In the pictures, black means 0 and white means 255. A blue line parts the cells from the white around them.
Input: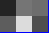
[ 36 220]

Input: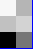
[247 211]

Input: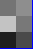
[116 120]

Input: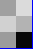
[160 179]

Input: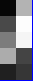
[  6 253]

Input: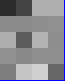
[ 44 139 179 143]
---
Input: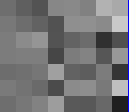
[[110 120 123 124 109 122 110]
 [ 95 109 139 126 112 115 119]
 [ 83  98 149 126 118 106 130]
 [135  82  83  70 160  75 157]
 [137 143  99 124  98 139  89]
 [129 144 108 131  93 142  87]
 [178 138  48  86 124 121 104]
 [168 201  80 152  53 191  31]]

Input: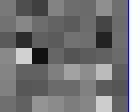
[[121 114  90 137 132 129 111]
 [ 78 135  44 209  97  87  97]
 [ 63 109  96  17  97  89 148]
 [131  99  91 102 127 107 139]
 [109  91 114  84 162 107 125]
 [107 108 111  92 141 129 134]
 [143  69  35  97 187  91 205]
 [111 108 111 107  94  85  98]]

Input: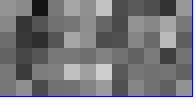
[[148 136 109  99 120 119]
 [138  53  56  71  59 143]
 [ 20  84  46  86 125  75]
 [120 113  85 120 128 113]
 [166 118 166 120 192 114]
 [144 142 144 111 160 132]
 [194 102  77 130 206 155]
 [ 77  74  80 114  89  80]
 [ 90 147 134  98 118 134]
 [ 78 135 106 123 113 113]
 [ 51 166 186  63 116  96]
 [152 120  94 115  98 146]]

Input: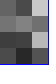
[[100 116  62  75]
 [ 74 130  65  40]
 [200 112 184  83]]

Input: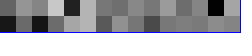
[[100  23]
 [149 106]
 [133  21]
 [200 108]
 [ 33 166]
 [180 180]
 [119  89]
 [111 145]
 [136 118]
 [119  74]
 [155 120]
 [109 126]
 [133 122]
 [  2 140]
 [165 132]]

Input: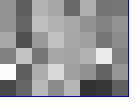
[[147 147 168 130 252  71]
 [ 94 101  80 195  94 102]
 [179 191 154 119 174 184]
 [167 177 193 166 218 139]
 [105 168 167 164 160 182]
 [175 146 160 177 144  49]
 [115 131 119 236  99  55]
 [119 147 141 129 150  96]]

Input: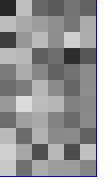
[[ 39 189  62 189 122 109 153 109 185 208 200]
 [191 169 151 184 172 124 219 160 107 167 111]
 [103 157 186  95 135 182 188 169 178  78 171]
 [ 89 143 142 110  98 139 182 130 137 184 157]
 [116 119 207  45 115 102 129 107 139  76 156]
 [ 98 171 173  87 141 141 136 138  98 192 133]]

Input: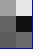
[[159 100  93]
 [231  16 105]]
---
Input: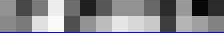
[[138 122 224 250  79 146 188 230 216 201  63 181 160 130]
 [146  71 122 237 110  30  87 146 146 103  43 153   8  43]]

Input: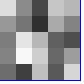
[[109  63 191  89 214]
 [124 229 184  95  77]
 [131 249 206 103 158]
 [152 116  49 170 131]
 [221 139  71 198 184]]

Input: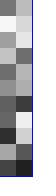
[[ 46 209]
 [ 68  32]
 [ 95  60]
 [102 239]
 [110 181]
 [118 188]
 [145 174]
 [159 231]
 [167  87]
 [195 110]
 [247 216]]

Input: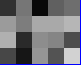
[[ 49 118   9  96 110]
 [ 71  22 149  83 210]
 [155 125 169 169 182]
 [176  42 141 133  77]]

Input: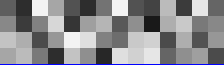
[[ 94  45 243 166  82  45 115 243  82  67 187  59 230 101]
 [136  59 129 215  53 159 181  88 143  25 174 201 121 136]
 [166 187 121  45 195 143  39 223 209 230 101 143 159  75]
 [195 174  75 151 243 223 129 109 201 209  75 174  82 151]]

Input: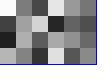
[[ 31 175  92 169 145 105]
 [ 65 161 212  38  99  79]
 [182 131  51 224  86 138]
 [251 124  72 230 153 118]]
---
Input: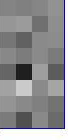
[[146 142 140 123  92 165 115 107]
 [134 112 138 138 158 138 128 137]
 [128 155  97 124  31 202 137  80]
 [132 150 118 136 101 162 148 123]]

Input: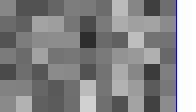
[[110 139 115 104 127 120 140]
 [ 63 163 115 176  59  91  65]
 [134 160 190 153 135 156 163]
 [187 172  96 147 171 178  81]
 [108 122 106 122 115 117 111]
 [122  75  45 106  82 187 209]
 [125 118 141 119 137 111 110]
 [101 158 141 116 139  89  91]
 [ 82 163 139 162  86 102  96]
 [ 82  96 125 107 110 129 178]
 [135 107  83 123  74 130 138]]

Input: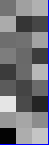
[[177  70 163  60 184 107  36 140 197]
 [160  53 113 105 106  68  74 166 173]
 [115 171 110 125  59  91 229 152   3]]

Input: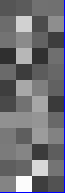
[[112 142  61 111 103  97  58 104 130  93 116  82]
 [113  76  98  49  92 127 167 149 156  59 216  62]
 [ 91 209 139 183  60 168 114 144  94 133 101 252]
 [ 85 108 115  47 106  62  73 145 121 123  94 132]]

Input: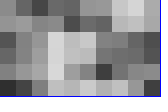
[[171 168  78  83 139  63]
 [213 192 101 107 135 151]
 [199 184 126 110 115 192]
 [152  99 130 117  62 177]
 [149 107 200 187 131 202]
 [100  76 189 192 158 182]
 [105 138 214 213 216 191]
 [ 70 133 150 158 167 127]
 [101 155 130 131 151  68]
 [139 148  84 102 129  47]]

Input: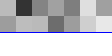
[[160 232]
 [223 207]
 [126 157]
 [161 109]
 [132 186]
 [ 51 189]
 [187 157]]

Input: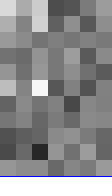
[[156 142 121 138  91 130 128 135 103 100 154]
 [123  88 129  90 111  82 135 137 122 155 122]
 [ 84 143 118 157 142 130  72 104 145 113 133]
 [ 77  96 127 120 120  87 130 122 137 149 105]
 [203 209 116 147 151 247 115 103 101  38 141]
 [171 131 139 107 111 132 137 131  93 104 140]
 [218 175 153 114 148 189  99 119  81  74 150]]
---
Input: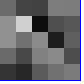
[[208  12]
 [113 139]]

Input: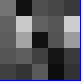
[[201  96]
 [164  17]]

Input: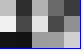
[[ 72 228]
 [ 18 157]]

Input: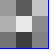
[[233 139]
 [ 62 130]]

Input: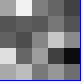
[[ 94  88]
 [ 77 134]]

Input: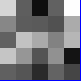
[[ 92  90]
 [194 170]]
